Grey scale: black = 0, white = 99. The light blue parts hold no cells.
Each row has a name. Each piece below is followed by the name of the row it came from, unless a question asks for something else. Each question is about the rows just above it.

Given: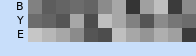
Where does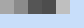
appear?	E
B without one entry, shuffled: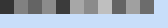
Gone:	[36]
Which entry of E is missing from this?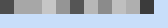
[62]
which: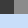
B
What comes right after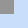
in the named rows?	[68]

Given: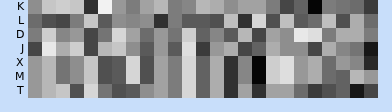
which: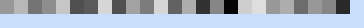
X
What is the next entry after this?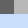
[59]

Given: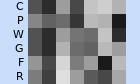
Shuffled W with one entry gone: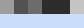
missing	[45]
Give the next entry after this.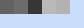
[10]
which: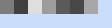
R
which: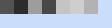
C

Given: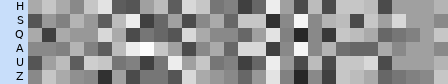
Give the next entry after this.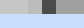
[62]
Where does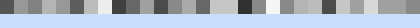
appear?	S
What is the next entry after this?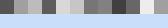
[29]
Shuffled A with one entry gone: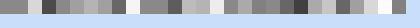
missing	[43]
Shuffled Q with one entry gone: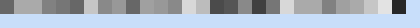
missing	[22]
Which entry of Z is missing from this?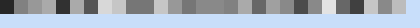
[56]
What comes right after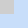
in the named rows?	[77]

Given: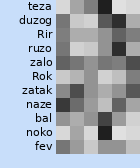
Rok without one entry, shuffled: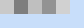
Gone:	[70]
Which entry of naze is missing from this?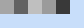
[42]
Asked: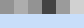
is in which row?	bal
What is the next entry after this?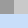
[57]
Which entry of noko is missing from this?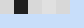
[64]
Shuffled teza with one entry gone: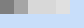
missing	[12]

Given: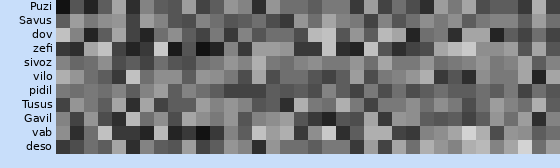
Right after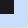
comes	[33]
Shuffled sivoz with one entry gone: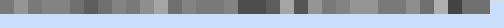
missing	[40]
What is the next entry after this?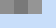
[33]
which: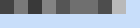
dov
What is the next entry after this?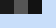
[14]
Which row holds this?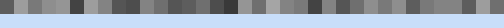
Savus
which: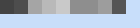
zefi

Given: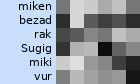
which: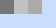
rak
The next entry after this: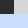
[35]
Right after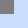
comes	[72]
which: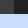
miki

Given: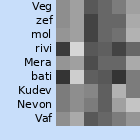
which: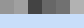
mol
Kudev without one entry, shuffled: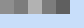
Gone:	[52]
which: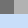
mol
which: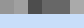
Mera
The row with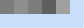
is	Nevon
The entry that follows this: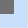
[69]
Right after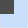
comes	[40]

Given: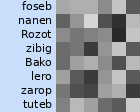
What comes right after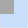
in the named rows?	[68]
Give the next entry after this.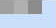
[31]
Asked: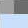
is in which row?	tuteb
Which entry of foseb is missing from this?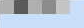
[65]
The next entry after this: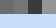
[76]

